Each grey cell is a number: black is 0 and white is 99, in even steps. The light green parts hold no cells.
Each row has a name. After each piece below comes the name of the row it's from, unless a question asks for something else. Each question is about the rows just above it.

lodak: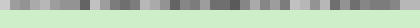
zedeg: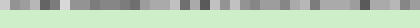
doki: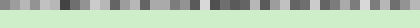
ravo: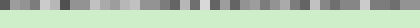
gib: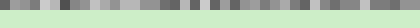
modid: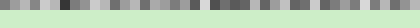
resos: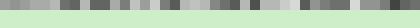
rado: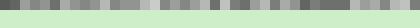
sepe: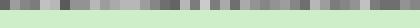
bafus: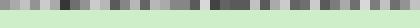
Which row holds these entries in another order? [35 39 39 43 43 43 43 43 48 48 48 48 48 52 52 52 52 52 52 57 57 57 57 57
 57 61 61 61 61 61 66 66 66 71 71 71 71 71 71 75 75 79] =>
sepe
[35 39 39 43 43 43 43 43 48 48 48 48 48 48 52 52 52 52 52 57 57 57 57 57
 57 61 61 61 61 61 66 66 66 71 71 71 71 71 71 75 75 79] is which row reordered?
lodak
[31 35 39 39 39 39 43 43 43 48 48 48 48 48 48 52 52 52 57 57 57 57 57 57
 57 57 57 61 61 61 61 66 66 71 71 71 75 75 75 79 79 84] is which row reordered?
ravo
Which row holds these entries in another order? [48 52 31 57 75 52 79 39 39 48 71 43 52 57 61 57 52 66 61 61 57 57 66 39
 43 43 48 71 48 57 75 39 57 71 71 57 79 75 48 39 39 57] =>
gib
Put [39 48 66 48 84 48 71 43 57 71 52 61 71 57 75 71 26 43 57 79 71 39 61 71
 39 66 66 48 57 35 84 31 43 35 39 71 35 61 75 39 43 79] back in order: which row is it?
doki
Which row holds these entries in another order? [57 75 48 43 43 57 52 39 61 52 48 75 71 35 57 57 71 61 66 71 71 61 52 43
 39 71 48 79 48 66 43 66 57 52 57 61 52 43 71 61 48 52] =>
sepe

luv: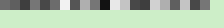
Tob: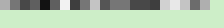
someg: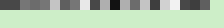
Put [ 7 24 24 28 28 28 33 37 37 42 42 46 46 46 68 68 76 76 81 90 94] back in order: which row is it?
luv
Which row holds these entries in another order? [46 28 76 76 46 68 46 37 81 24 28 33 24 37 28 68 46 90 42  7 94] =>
Tob
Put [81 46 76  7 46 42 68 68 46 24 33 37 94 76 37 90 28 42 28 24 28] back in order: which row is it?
luv
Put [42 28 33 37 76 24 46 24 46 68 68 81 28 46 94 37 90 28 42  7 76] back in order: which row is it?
luv

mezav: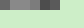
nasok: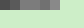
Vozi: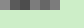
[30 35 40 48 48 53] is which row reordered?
Vozi
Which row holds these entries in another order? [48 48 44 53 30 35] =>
nasok
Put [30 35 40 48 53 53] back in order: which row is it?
mezav
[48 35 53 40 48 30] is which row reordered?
Vozi
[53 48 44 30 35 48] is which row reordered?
nasok
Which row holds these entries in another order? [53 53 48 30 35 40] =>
mezav

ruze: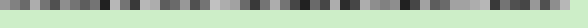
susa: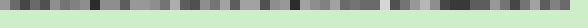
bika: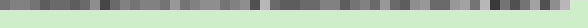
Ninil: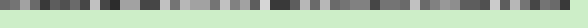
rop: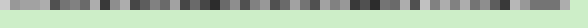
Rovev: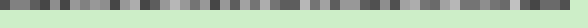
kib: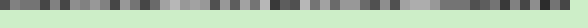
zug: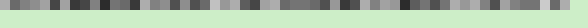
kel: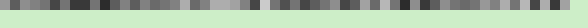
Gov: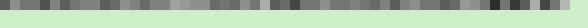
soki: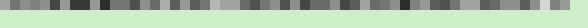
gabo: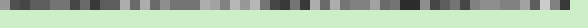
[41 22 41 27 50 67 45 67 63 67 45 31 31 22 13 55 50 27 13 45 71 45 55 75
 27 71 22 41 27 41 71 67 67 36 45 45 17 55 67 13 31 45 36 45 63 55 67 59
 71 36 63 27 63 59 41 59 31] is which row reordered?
ruze
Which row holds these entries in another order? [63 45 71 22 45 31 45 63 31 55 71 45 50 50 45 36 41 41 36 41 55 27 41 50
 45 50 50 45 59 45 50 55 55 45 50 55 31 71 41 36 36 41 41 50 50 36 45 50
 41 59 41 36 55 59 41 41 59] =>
bika
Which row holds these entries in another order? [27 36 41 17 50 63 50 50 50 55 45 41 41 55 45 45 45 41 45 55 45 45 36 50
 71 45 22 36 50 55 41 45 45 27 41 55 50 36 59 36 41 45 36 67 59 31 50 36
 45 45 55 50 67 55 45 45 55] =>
Gov
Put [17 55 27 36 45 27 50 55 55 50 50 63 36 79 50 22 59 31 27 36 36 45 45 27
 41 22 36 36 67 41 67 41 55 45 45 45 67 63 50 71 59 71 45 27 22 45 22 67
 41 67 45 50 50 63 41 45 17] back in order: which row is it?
gabo
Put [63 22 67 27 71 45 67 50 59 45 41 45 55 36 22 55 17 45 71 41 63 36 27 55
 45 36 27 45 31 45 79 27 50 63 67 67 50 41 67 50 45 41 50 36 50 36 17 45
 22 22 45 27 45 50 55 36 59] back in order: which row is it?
kel
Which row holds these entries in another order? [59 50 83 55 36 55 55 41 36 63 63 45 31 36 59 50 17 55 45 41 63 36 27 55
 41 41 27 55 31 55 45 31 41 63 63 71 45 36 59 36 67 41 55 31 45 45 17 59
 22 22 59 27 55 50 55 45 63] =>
soki
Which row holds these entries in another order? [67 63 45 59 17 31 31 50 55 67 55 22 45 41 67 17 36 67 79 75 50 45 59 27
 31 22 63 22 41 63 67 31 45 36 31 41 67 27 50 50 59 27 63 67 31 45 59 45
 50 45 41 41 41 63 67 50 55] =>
zug

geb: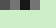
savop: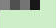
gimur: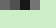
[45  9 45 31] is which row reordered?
geb
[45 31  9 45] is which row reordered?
geb
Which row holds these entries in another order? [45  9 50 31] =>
savop
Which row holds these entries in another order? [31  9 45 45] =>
geb

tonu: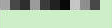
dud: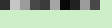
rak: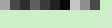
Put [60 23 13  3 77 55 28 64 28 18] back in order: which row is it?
tonu
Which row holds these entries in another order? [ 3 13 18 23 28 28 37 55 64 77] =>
rak

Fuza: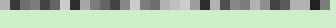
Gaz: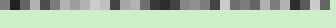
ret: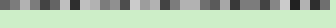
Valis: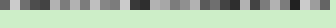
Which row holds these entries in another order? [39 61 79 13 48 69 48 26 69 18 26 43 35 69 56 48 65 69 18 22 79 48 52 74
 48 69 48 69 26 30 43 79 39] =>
Valis
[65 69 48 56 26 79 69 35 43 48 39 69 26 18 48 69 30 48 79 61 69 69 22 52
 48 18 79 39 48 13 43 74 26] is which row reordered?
Valis
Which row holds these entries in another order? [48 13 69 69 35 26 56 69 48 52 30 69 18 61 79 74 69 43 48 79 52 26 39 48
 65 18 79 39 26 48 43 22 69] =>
Fuza
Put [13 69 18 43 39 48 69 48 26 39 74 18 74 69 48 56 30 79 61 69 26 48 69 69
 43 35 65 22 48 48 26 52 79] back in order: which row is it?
ret
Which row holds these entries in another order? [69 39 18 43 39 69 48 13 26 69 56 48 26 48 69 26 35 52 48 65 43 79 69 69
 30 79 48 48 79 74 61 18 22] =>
Valis
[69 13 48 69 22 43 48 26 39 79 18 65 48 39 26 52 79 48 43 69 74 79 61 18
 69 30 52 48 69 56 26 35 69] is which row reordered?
Fuza
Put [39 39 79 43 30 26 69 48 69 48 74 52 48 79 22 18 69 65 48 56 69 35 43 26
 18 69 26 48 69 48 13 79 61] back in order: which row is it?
Valis

